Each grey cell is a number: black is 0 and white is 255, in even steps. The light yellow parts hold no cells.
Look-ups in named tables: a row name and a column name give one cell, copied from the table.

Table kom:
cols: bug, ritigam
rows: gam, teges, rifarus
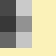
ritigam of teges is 145
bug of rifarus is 103
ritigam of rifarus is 197
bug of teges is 56
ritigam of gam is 202
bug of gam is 72
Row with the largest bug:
rifarus

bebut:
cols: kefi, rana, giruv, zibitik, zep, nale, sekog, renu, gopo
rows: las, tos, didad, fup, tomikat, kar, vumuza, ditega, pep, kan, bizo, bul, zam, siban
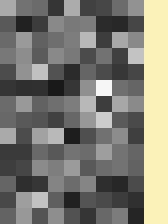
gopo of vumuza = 138
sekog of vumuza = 61
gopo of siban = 37
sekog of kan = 158
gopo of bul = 75
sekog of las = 71
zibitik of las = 53
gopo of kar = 101
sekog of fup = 114
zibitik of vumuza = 111
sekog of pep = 113
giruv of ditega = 84

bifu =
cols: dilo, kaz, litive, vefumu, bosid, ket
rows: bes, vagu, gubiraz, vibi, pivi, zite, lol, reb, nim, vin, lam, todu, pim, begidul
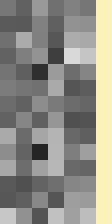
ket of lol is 102
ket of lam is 101
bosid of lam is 105
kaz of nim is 107
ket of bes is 118
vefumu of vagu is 96
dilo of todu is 89
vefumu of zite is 170
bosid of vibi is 217
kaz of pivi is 95
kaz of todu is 80
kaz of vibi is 127
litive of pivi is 47
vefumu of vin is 181
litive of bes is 153
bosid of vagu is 146
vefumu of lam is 183

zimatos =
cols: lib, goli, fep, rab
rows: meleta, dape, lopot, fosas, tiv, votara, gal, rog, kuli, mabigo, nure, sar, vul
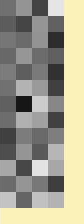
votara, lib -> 113
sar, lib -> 107
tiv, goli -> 94
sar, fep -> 120
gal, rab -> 135
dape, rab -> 97
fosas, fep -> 108
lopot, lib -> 118
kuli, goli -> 124
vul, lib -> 195
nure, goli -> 71
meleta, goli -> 148
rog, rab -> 65
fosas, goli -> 150
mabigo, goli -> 149

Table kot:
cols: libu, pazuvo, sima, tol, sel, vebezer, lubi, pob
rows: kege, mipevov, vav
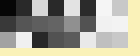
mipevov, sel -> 144
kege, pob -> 200
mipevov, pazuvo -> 85
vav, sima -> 40
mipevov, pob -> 243
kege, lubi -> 245
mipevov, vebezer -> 82
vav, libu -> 162
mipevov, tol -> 100
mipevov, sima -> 94
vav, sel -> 91
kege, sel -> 227
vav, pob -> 200
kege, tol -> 41
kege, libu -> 6
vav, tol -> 82
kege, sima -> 215
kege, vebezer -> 43
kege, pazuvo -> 41
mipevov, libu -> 57
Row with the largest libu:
vav

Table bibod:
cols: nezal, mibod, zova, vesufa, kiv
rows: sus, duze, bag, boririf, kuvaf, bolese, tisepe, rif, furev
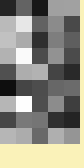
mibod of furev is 172
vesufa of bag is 126
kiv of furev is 149
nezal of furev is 182
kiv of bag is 94
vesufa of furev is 175
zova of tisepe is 78
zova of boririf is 76
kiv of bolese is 107
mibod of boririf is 250

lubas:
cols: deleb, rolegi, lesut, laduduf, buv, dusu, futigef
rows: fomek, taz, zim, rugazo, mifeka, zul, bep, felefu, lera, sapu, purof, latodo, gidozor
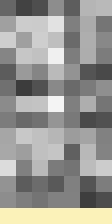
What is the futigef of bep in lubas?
117
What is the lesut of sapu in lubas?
192
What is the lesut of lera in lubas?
192
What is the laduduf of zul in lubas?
137
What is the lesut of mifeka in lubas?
133
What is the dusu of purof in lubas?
188
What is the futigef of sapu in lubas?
131
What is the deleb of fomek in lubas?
102
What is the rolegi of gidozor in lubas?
126
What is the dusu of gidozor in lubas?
62
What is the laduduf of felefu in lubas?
149
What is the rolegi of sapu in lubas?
158
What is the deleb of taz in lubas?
160
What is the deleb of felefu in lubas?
124
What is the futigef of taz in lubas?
117
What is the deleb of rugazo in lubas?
133
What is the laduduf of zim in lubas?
191
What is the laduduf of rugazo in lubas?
240
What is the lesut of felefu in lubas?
113
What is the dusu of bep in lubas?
174

